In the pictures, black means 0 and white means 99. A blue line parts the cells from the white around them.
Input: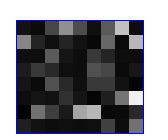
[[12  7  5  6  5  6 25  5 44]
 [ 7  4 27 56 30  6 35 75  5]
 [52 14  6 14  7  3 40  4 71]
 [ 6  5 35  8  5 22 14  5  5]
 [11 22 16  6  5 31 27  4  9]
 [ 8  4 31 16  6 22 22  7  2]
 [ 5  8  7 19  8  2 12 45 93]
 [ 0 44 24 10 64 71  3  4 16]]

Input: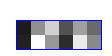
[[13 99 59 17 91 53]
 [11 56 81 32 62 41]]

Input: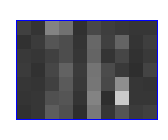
[[19 21 36 31 18 47 21 33 23 25]
 [25 20 51 44 19 28 24 22 21 21]
 [19 23 33 30 20 40 25 39 20 24]
 [22 21 25 30 21 39 20 27 19 22]
 [23 19 27 38 23 45 29 22 18 26]
 [21 20 25 35 22 46 28 55 21 20]
 [20 21 31 33 20 51 18 79 21 21]]

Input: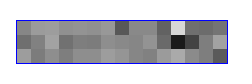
[[61 48 55 49 55 55 61 58 52 50 60 66 54 49 35]
 [52 60 61 56 57 56 59 34 53 53 38 83 43 42 45]
 [43 50 63 44 49 48 55 53 52 57 41 10 26 49 63]]

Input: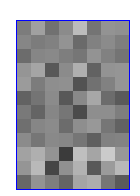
[[40 57 49 39 64 67 46 35]
 [48 62 44 54 73 45 57 56]
 [52 48 50 57 41 50 54 49]
 [42 52 53 49 46 57 50 45]
 [58 64 34 54 68 38 57 58]
 [60 48 55 56 32 44 50 58]
 [38 45 54 34 53 65 42 35]
 [47 39 52 46 29 55 55 49]
 [43 52 54 42 55 59 46 38]
 [54 46 53 52 46 37 50 51]
 [63 68 57 23 74 64 79 59]
 [58 72 27 56 69 34 60 72]]

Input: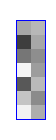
[[94 67]
 [65 71]
 [24 65]
 [46 55]
 [95 61]
 [34 72]
 [76 54]]

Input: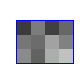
[[54 38 67 75]
 [23 48 25 40]
 [46 42 63 50]]

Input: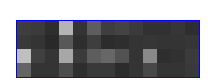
[[39 20 20 30 18 22 22 17 20 28 20 20 22]
 [24 23 18 70 20 36 24 26 23 19 19 21 18]
 [22 20 16 34 18 24 17 18 20 21 20 20 21]
 [74 25 20 65 23 36 40 32 20 53 18 19 23]]

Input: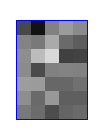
[[47 42 30 39 41]
 [28  7 50 60 54]
 [51 47 66 41 36]
 [55 73 84 25 26]
 [54 29 50 51 50]
 [61 60 40 40 44]
 [55 41 59 37 37]]
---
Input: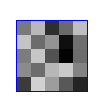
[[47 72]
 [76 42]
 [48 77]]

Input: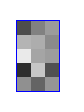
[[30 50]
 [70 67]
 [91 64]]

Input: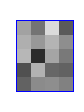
[[63 45]
 [68 59]
 [71 17]]

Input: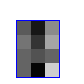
[[35  9]
 [45 20]
 [39 32]]

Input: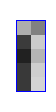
[[67 50]
 [23 79]
 [13 70]]

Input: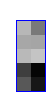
[[71 47]
 [65 64]
 [72 76]]
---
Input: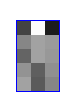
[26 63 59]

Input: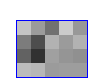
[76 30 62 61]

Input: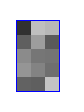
[19 61 45]

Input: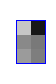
[77 47]

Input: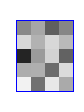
[53 69 82 85]

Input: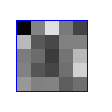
[ 2 34 23 43 43]
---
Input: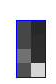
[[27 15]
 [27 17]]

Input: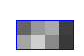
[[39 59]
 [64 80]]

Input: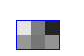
[[89 49]
 [59 46]]

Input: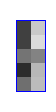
[[25 78]
 [25 85]]

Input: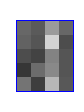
[[40 35]
 [38 33]]

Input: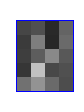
[[27 31]
 [23 49]]

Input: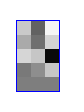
[[78 38]
 [66 43]]
